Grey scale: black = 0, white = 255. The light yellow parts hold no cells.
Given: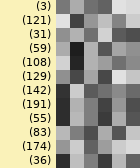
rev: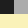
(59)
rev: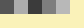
(55)
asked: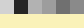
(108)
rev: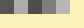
(83)
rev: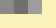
(108)

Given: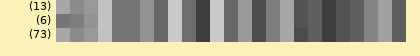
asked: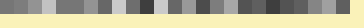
(6)
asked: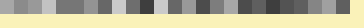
(73)

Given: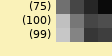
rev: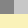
(99)
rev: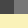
(100)

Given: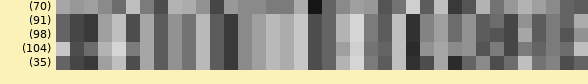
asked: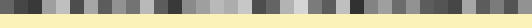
(98)
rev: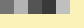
(70)
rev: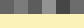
(91)
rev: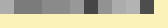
(70)

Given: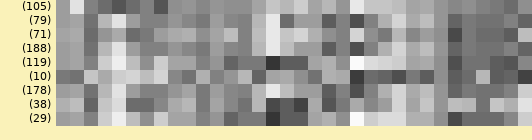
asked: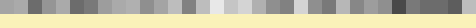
(71)
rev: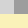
(38)

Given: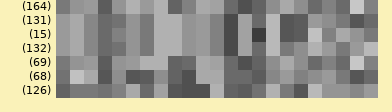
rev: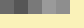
(68)
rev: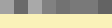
(126)
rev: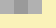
(164)
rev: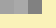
(164)
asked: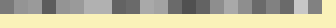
(69)

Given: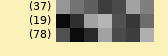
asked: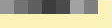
(37)
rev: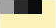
(78)
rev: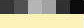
(19)
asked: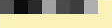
(78)
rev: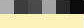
(78)

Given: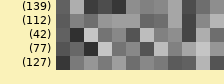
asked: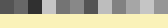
(77)
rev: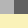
(127)
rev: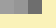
(112)
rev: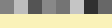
(77)
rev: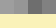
(112)
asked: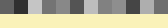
(42)
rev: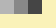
(112)

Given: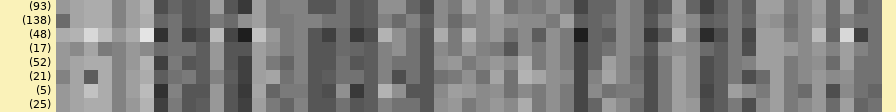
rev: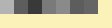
(48)
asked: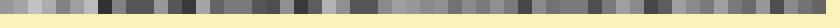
(5)
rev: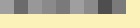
(25)
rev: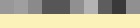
(5)

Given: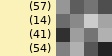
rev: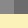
(14)
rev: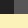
(54)
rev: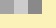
(14)

